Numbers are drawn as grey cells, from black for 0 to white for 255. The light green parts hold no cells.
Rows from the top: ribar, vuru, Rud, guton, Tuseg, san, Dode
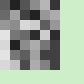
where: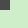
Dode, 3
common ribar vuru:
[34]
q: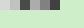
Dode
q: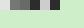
guton
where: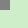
Dode, 5
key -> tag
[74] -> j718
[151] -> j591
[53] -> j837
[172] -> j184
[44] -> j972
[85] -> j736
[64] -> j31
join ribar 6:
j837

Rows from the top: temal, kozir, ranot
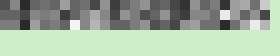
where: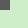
temal, 16
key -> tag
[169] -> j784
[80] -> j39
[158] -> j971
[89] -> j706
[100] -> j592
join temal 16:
j706
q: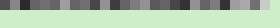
temal
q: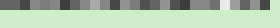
kozir

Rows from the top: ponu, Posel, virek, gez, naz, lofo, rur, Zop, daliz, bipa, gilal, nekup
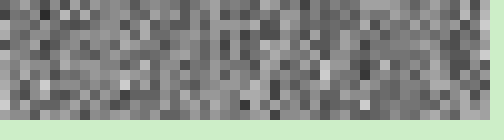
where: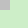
rur, 33
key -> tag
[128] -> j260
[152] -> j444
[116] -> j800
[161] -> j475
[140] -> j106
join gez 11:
j444
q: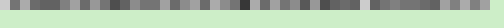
gilal

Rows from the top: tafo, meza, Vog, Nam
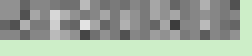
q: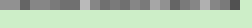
tafo
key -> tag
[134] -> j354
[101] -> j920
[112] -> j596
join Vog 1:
j920
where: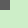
Nam, 21
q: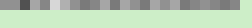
meza
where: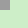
Nam, 16
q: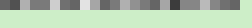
Vog

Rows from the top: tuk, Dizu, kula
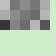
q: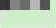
kula
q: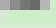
Dizu
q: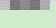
tuk
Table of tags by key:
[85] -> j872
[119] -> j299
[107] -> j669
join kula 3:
j669

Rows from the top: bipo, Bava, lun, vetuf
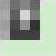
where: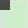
lun, 2
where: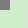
Bava, 4
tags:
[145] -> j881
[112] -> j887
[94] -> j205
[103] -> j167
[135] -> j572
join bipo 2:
j887
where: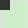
lun, 4
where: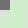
bipo, 2
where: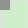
lun, 3
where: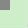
bipo, 3

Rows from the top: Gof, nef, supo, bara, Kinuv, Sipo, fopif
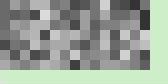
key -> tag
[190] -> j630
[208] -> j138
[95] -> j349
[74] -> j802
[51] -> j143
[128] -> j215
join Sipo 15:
j802
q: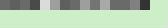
nef
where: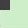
fopif, 8
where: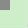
Sipo, 10

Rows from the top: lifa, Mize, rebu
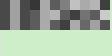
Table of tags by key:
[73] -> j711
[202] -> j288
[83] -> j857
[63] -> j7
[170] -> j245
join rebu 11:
j857
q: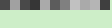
lifa
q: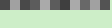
rebu
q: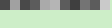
Mize

